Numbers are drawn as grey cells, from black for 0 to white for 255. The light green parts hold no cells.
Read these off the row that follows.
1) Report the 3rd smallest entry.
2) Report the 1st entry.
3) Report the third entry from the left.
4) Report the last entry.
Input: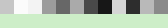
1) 73
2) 198
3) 243
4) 138

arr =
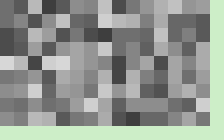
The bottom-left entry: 141
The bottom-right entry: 119
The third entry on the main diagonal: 185
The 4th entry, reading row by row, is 62
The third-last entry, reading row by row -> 133
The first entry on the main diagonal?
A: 111
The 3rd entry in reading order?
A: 185
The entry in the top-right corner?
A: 157
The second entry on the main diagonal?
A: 133
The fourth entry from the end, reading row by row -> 103
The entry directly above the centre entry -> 200
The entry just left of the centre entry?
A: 149
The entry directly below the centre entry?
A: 177
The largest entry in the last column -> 207
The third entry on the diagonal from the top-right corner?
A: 103
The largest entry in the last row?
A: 185
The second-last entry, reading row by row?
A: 165
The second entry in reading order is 89

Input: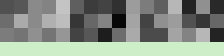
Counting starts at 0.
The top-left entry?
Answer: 81
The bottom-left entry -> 124
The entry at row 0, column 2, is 138
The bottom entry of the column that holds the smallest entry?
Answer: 109
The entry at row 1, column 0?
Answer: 109
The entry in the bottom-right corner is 35
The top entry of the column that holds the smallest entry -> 48
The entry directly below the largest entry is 189
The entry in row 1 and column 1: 170
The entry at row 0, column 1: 87

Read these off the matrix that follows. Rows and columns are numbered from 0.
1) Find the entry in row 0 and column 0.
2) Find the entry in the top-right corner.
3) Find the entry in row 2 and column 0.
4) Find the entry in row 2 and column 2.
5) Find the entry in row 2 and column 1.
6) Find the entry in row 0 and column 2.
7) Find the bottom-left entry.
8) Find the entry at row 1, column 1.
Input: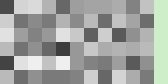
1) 75
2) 194
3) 225
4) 130
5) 158
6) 218
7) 186
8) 115

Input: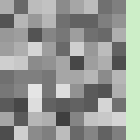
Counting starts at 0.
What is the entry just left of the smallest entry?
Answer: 174
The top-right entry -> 127
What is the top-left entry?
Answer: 174
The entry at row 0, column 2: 188
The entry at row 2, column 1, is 158
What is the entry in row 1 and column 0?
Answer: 83
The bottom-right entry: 127
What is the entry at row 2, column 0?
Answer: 152
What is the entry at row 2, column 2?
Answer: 83
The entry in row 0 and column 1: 105
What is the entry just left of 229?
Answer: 133
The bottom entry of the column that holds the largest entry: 139
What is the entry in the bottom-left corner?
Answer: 77
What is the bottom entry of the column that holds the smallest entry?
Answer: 188
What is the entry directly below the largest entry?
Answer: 221
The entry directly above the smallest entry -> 90
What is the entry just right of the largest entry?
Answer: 119

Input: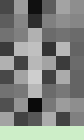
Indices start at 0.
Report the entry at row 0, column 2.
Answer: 16
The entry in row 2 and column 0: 114
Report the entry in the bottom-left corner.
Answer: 163
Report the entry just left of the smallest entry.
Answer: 148
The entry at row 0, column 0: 72
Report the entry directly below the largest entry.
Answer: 184
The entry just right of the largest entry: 66
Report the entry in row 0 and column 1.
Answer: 156
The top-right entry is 142
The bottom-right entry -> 128
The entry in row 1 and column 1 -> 134
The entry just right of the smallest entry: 120
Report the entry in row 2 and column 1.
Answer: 128

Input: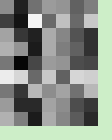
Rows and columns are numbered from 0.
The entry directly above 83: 105
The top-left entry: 141
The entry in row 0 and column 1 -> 33
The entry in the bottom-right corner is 41
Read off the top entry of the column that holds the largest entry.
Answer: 113
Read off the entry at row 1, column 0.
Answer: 63
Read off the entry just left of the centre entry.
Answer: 71
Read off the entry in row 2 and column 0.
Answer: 163
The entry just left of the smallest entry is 119
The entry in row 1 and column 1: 19
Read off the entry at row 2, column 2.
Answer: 33
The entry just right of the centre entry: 148
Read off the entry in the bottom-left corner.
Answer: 177
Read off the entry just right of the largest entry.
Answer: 105
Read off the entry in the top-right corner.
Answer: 126
